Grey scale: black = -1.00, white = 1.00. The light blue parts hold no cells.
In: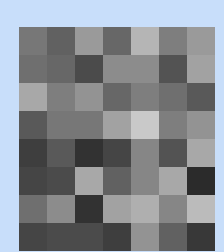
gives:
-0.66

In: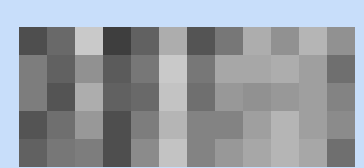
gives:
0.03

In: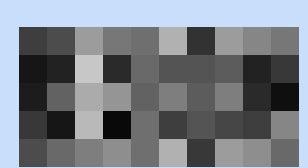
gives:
-0.88

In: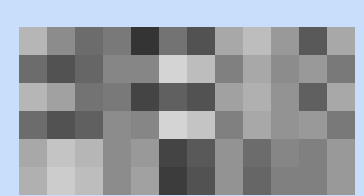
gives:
-0.05

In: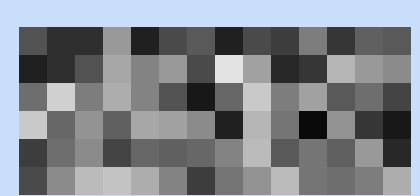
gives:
-0.81

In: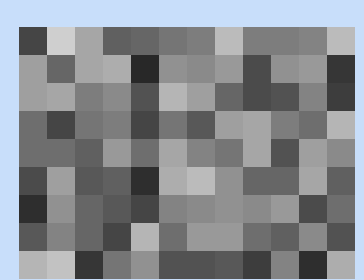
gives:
-0.14
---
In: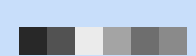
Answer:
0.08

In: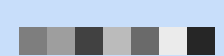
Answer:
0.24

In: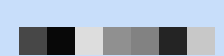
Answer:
0.13

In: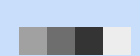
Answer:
-0.14

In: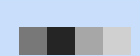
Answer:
-0.06

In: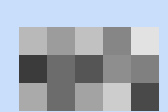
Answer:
0.51

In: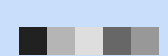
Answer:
0.19

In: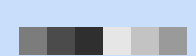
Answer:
0.21
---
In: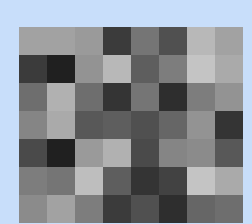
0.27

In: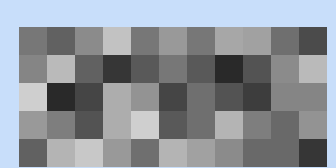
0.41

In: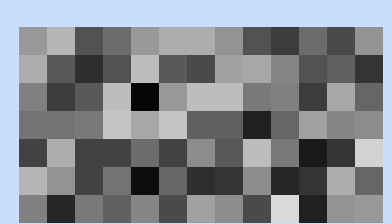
-0.70

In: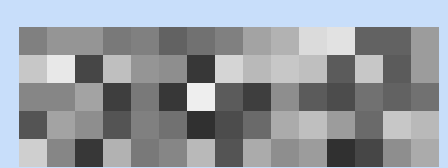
0.05

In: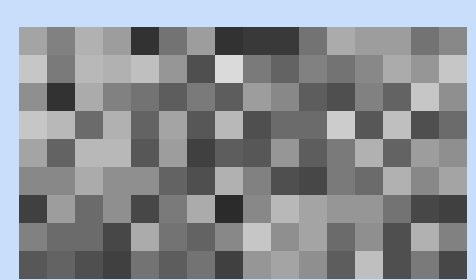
-0.22
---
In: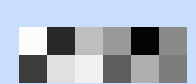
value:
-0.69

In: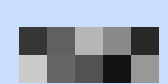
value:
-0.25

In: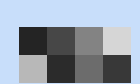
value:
-0.44

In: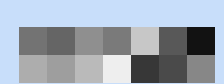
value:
-0.21

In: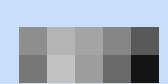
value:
0.41

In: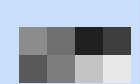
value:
-0.13

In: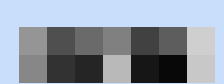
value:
-0.38

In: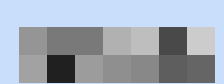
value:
-0.05
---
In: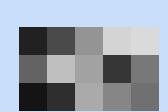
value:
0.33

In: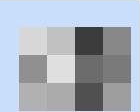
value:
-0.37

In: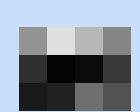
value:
-0.13

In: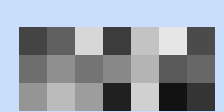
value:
0.23

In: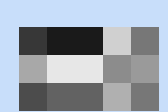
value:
-0.23

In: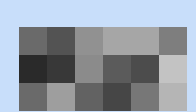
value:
-0.23

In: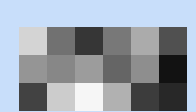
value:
0.93

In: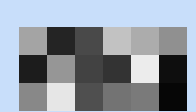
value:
-0.38
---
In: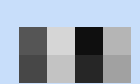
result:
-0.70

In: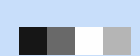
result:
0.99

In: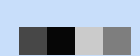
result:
0.59

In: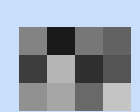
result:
-0.18

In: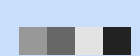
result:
0.78

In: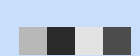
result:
0.78

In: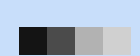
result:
0.40
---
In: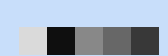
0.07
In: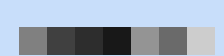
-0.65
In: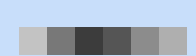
-0.53
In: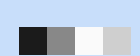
0.96
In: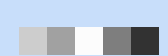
0.98
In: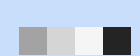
0.92
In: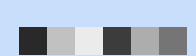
0.84
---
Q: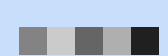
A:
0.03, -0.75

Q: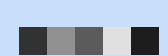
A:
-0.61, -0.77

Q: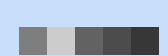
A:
-0.01, -0.57

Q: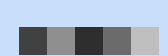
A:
-0.49, 0.50

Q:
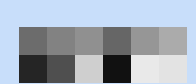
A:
-0.15, 0.78

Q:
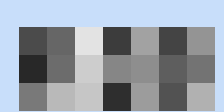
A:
-0.41, 0.39

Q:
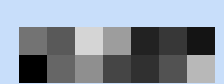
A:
-0.10, 0.44
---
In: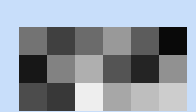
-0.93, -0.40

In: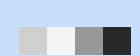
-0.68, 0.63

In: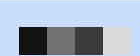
0.72, -0.86

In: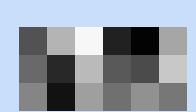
0.30, 0.04

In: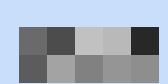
-0.69, -0.28

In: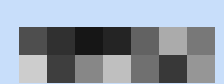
-0.06, 0.61

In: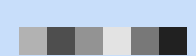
-0.74, 0.40
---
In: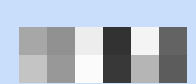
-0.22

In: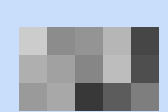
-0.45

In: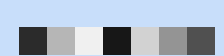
-0.37

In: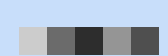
-0.38

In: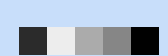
-0.99

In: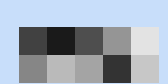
0.78

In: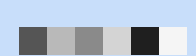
0.92

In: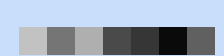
-0.25

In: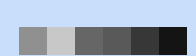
-0.84

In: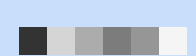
0.92
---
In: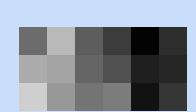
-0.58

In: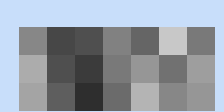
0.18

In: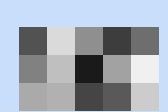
0.60

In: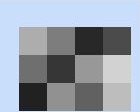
0.48

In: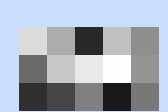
-0.06

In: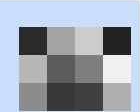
0.38

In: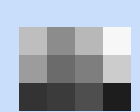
-0.77

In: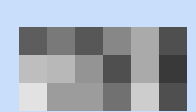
-0.38

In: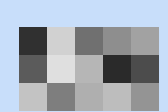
0.16
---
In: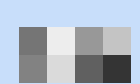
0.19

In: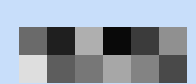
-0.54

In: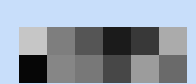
-0.56

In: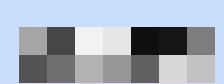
-0.83

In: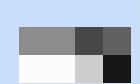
-0.44

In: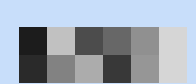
0.13

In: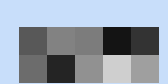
-0.84

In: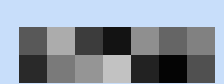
-0.21

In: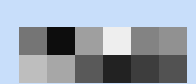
0.03
